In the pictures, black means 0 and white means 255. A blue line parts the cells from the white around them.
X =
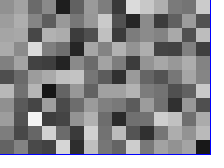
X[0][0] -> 145
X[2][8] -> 59
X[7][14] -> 79
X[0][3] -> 138
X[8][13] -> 111
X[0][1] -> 162
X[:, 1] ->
[162, 174, 168, 139, 163, 106, 113, 90, 82, 72, 131]
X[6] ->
[184, 113, 181, 21, 100, 152, 98, 161, 161, 179, 124, 115, 80, 97, 201]
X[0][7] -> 125
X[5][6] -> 118
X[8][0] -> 157
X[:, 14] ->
[203, 82, 189, 63, 131, 133, 201, 79, 171, 186, 24]
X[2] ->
[165, 168, 71, 178, 172, 60, 79, 192, 59, 124, 139, 131, 169, 80, 189]
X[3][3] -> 127
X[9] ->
[125, 72, 102, 210, 107, 58, 209, 114, 188, 84, 48, 118, 173, 147, 186]
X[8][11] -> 206
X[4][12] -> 152
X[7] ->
[144, 90, 69, 159, 74, 109, 155, 128, 121, 91, 156, 113, 48, 152, 79]
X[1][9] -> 38
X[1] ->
[157, 174, 133, 93, 153, 119, 152, 202, 81, 38, 139, 60, 96, 156, 82]
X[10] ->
[99, 131, 73, 66, 214, 45, 191, 118, 100, 205, 120, 162, 146, 164, 24]
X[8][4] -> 68
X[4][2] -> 66
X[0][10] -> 200
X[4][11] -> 167
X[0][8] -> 57
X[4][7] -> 163
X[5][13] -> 166

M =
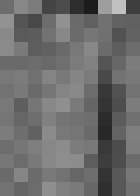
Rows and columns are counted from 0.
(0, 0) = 109
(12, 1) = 134
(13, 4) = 128
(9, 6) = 106
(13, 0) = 114
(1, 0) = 146
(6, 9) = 115
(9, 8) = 99
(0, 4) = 76
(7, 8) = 77
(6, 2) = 106
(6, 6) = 108
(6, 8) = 82
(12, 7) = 51
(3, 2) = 93
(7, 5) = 122
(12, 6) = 110
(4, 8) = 103
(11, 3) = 136
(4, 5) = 123
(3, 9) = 108
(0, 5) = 45
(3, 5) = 120
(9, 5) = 117
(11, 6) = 93
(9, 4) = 120
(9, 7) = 40
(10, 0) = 110
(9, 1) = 110
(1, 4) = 145
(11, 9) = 107
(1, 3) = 108

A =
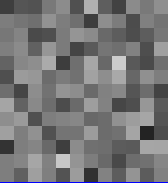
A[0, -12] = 62
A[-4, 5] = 116
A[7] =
[165, 98, 137, 109, 76, 106, 158, 130, 70, 78, 151, 90]
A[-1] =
[126, 96, 159, 127, 83, 156, 49, 130, 93, 148, 92, 129]
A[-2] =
[126, 133, 166, 129, 199, 148, 125, 105, 73, 109, 113, 134]
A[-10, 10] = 78
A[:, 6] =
[176, 61, 139, 90, 167, 162, 106, 158, 104, 156, 112, 125, 49]
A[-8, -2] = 144
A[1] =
[125, 117, 111, 146, 125, 111, 61, 142, 124, 76, 128, 115]
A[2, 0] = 119
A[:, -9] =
[121, 146, 79, 150, 171, 108, 114, 109, 126, 81, 105, 129, 127]
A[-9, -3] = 89
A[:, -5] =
[94, 142, 105, 117, 104, 142, 129, 130, 108, 108, 110, 105, 130]
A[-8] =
[79, 155, 151, 108, 123, 113, 162, 142, 169, 103, 144, 126]
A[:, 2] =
[82, 111, 74, 97, 142, 151, 141, 137, 80, 145, 133, 166, 159]
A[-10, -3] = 130
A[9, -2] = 35
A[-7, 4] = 148
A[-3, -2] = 166
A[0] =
[62, 85, 82, 121, 140, 80, 176, 94, 66, 139, 121, 143]
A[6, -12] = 110
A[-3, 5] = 140

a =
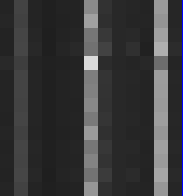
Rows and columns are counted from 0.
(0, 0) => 36
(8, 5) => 36
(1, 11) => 148
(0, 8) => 40
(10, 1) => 69
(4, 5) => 35
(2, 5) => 37
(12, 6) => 115
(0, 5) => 35
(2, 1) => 69
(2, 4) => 35
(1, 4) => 34
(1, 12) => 38
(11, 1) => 68
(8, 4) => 35
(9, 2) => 36
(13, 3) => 32
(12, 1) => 70
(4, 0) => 41
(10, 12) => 40
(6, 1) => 68
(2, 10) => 35
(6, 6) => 129
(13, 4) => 34
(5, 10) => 36
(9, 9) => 37
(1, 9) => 37
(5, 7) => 52
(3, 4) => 37
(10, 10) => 35
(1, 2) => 36
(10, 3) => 32
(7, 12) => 38
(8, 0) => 35
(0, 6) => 138
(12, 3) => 31
